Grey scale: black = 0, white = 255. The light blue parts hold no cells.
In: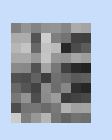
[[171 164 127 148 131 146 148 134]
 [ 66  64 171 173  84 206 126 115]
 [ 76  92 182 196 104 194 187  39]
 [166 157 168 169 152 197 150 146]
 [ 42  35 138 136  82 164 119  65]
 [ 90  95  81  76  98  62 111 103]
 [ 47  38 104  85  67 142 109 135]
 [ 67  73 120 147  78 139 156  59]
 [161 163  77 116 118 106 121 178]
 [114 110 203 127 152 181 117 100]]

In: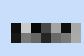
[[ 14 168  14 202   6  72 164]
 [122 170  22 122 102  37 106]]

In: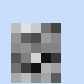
[[115  68 190 225 203]
 [156 138 149  96  77]
 [131 131 139 147 117]
 [ 19  57  86 127 212]
 [178 161 113  61  17]
 [166  93 170 189 142]]

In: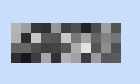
[[159  84 181 159  55  48 151  64  79  34  76]
 [132 118 177  44 199  89  85 199 121 162 101]
 [142  81 100 103  77  64  69  86 172 226  85]
 [ 89  91  46  23  61 166  49 179 161  60 156]]

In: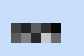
[[ 49   8  66  35  93]
 [199 107  91 129  41]]

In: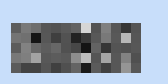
[[ 54  84  93 121 110  86  82  89  98 214  83 128  86]
 [183  86 116 112  21  87  63  82  34  59  88 121  88]
 [ 81  87  92 130 103  93 103  81  71  20  99  54  84]
 [130  80 120 127 163  88  92  89 141 188  85 166  87]
 [149  87  91  67  67  85  64  80 100  26  91  65  87]]

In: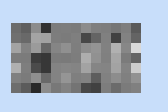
[[126  90 108  95 140  50 124 125 123 140 127 125 118]
 [130 100 112 105 164 162 125 123 127  71 100 128  65]
 [135 217 163 130 155 103 133 144 126 141 148 129 177]
 [123 101 124 123  61  55 123 122 125 174 145 128 166]
 [131 205 176 126  75  55 131 134 132 163 133 132 163]
 [128 146 128 123 143 105 131 149 127 130  93 129 141]
 [123 128 109  91  40 140 120 130 116  72  65 125 107]]

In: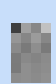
[[135 193  63 160]
 [155 135 150 134]
 [142 122 138 122]
 [132 139 123 137]
 [137 141 122 143]
 [139 144 140 143]]

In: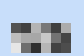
[[ 64 172  82  65 180 120]
 [115  69 189 169 167 200]
 [ 66  77 230 110  47 182]]
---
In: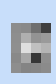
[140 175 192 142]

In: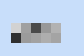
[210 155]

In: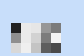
[ 33 234 196]

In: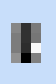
[134  49 249]

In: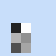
[ 34 144]

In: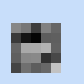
[135  21 170  49 194]

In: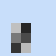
[192  74]

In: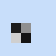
[28 20]
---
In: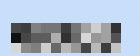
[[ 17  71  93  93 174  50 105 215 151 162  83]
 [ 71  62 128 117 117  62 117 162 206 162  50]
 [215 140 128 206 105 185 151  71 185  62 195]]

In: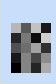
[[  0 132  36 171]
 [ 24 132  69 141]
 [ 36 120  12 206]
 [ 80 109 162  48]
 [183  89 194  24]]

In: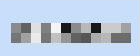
[[118 161 234 118 193 149  97  86 172 184 108 108]
 [139  97 223 128 244  24 139 184  24 203 203 161]]

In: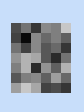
[[ 66   9 137 105 127  96]
 [ 76 115  54 137 127 199]
 [ 87 127 137  96 158 105]
 [115  66 137  87 105  54]
 [127 179  42 147  96 179]
 [147 179 167  87  42 115]
 [158 199 167  66  76  54]]

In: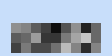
[[ 65 122  74  74 113 187 132  44 132]
 [ 92 104 156  54  54 122 165 197 104]
 [144 132  92  65  14  83 144  34 104]]

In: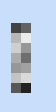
[[ 66  98]
 [ 87  34]
 [151 161]
 [172 110]
 [183 235]
 [195 217]
 [207 151]]
